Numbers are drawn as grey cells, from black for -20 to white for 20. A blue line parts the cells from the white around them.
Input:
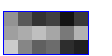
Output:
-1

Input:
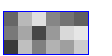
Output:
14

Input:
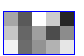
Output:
-8

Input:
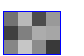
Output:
7

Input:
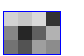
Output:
-5

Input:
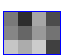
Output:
4

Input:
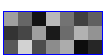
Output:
8
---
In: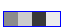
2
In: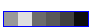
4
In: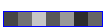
-9
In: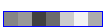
1
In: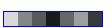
14
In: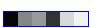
-19
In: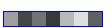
5
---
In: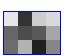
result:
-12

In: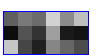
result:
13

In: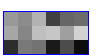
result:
-10

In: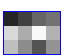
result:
-10

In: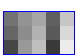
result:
6

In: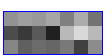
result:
0

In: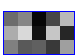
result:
-19

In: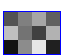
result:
0

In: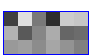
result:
-13
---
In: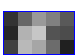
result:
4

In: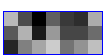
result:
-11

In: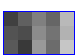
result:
0

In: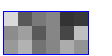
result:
1

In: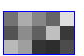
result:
1

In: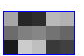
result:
-13

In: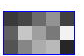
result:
-3

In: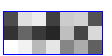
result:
12
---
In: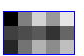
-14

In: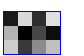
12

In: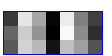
-6

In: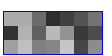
5

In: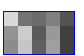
2

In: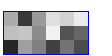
-14

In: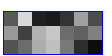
-7

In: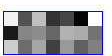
12

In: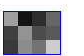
-11
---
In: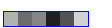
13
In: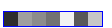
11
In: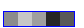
-6
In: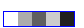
-15
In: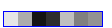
3
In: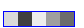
-3
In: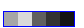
-17
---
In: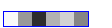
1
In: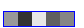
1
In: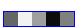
0
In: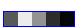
-19
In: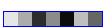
-4
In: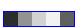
-5
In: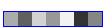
1
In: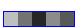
-6
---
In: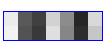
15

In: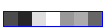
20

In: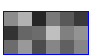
-8

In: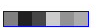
-9

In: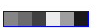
-10

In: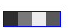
-13
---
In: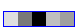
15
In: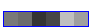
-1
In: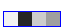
18
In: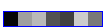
-19
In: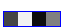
-9
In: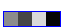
2
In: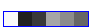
19
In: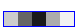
12
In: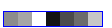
2
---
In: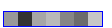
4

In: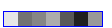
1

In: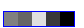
-4

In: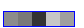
2

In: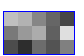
-1

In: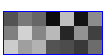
-1
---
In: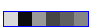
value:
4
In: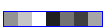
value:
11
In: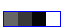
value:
-4
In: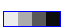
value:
7
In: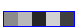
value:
9
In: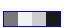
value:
12
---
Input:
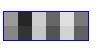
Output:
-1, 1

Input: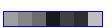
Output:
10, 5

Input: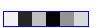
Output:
14, 18

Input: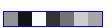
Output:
6, 3

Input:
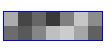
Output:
2, -3

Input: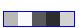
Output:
13, 9

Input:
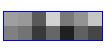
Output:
11, 0

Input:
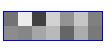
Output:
0, 2
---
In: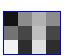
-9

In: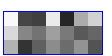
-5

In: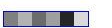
8

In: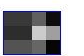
5

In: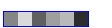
14

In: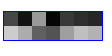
-5

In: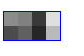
15

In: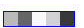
9

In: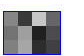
-8
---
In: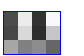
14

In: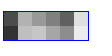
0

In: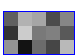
-1

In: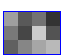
-9

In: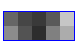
-11

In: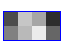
11
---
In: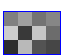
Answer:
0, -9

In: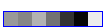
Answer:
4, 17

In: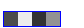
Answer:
-8, 3

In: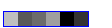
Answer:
10, -12

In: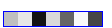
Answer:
10, -9

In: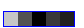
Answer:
11, -15
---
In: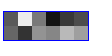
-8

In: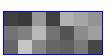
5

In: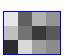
-6

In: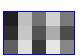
-8

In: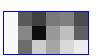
-5

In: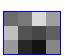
-5

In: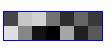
-11
